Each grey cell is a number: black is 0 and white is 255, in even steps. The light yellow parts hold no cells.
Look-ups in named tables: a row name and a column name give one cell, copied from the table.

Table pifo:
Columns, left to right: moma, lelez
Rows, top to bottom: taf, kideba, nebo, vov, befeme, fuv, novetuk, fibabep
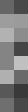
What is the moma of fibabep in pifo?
111
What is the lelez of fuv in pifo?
106
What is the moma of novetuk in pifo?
88
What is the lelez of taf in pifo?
73
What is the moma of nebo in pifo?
178
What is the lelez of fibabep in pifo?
72
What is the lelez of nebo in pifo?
140
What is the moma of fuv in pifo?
176
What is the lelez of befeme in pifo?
192
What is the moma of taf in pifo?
102
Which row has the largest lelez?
befeme

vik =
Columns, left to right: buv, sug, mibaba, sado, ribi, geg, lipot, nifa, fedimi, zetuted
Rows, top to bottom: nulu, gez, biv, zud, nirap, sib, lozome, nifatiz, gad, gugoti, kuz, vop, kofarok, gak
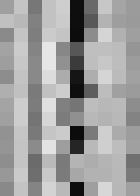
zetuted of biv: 159
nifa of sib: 213
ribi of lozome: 205
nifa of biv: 213
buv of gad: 160
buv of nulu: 159
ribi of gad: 124
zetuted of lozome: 155
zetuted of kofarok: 121
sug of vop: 196
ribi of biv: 196
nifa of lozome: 189
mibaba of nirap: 137
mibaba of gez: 129
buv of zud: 163

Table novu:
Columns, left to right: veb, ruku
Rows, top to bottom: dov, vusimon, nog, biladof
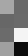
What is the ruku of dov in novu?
105
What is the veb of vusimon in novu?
103
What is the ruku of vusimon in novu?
106
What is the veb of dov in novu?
167
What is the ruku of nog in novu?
244
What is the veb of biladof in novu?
160
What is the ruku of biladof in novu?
12
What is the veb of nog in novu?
107

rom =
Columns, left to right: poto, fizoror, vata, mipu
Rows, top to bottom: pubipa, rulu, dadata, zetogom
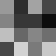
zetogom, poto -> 71
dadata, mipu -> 110
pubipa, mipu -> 71
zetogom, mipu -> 200
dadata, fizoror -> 103
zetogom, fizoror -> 210
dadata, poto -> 191
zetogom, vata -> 122
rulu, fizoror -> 55
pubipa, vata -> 163

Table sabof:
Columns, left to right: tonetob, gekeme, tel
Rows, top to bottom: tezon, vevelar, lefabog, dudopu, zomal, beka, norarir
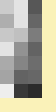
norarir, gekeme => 57
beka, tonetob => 164
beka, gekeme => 99
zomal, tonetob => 170
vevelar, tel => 102
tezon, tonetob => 203
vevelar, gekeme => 226
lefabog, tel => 124
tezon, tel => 87
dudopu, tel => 99
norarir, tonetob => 238
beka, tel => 103
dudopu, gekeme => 146
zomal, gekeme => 133
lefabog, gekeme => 192
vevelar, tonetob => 174
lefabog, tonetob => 200
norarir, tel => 43

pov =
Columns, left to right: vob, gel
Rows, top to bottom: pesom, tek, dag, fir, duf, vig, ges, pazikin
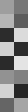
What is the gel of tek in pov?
93
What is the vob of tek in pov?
181
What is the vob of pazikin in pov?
101
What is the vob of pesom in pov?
158
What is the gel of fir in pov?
44
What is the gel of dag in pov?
219
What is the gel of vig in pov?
129
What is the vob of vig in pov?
146
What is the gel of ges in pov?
38

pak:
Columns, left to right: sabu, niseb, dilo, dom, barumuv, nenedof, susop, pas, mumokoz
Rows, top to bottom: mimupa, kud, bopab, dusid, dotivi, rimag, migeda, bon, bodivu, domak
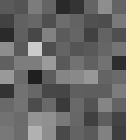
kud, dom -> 79
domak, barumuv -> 73
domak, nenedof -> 99
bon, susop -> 83
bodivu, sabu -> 114
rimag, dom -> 93
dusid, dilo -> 203
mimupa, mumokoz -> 99
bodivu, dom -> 144
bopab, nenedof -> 101
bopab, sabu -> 42

